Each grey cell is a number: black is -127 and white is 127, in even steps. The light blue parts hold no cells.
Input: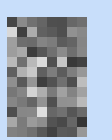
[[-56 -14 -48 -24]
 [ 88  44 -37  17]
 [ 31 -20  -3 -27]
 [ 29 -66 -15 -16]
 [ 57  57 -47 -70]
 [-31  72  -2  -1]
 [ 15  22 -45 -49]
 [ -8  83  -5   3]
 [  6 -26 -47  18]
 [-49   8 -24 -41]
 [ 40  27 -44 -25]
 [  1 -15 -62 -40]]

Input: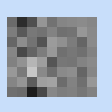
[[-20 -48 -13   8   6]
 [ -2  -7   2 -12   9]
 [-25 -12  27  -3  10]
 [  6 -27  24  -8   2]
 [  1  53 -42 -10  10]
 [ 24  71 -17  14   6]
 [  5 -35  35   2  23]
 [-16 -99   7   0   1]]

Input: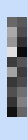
[[ -23]
 [  41]
 [  22]
 [  96]
 [ -66]
 [  35]
 [ -71]
 [ -47]
 [ -75]
 [-109]]

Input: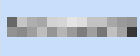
[[-24  46  82 100  66  39  19]
 [ 18  30  21  26  31  64 -73]]

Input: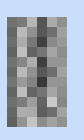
[[-14  54  42]
 [-25  17 -16]
 [-17  -7   9]
 [-28 -27  38]
 [-13  45  21]
 [-23  17 -17]
 [-10   3  21]
 [-27 -27  37]
 [-15  30  73]
 [-24  43 -18]
 [-30  68  33]]

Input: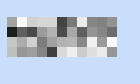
[[ 35  80  85  -6   6  18]
 [-97 -54  50  39  21 -17]
 [ 70  81  33  53 112 124]
 [ 63  30 -64 111  95  21]]

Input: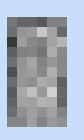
[[ -8 -24   1]
 [-15  26  35]
 [-71   8  35]
 [-33   4  44]
 [-16  37  21]
 [-47  29  47]
 [-19  15  36]
 [-36  63  80]
 [-28  33  46]
 [-17  32  32]
 [  5  30  25]]
